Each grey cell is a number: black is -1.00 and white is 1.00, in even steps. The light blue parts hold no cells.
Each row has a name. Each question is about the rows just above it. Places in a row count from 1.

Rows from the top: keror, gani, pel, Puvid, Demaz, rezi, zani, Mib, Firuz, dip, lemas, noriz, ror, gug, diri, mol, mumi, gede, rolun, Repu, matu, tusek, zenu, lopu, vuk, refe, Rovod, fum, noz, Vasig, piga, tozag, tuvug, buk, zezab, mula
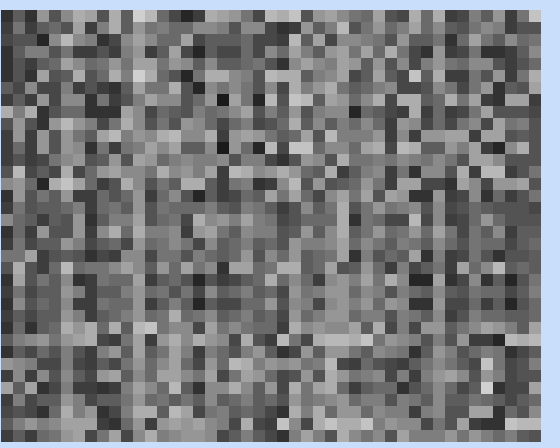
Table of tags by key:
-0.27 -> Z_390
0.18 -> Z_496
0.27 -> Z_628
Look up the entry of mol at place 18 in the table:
Z_390
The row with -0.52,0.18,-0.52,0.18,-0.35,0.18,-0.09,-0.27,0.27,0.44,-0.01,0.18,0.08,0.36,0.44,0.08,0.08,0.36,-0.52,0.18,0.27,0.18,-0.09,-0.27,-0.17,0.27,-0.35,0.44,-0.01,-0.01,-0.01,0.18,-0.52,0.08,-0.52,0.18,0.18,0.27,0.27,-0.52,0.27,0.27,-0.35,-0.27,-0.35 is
lemas
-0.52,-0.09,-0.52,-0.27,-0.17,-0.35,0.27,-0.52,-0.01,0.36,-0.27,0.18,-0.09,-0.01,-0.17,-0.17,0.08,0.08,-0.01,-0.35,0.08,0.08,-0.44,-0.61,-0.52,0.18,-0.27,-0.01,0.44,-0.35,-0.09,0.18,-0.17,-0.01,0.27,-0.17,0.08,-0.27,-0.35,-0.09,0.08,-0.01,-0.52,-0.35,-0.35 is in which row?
gani
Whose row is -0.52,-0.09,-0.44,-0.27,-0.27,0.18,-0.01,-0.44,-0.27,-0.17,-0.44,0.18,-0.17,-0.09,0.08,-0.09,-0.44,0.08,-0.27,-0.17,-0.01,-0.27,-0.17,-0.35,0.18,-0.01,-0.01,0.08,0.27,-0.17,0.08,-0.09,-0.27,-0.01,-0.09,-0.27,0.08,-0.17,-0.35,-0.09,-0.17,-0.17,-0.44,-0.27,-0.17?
Repu
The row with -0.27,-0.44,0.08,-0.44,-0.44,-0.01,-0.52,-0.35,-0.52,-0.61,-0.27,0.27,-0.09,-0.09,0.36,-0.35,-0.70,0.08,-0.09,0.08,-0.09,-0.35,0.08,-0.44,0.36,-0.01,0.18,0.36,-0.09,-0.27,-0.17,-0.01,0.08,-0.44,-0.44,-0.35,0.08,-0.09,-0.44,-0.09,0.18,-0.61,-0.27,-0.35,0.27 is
zani

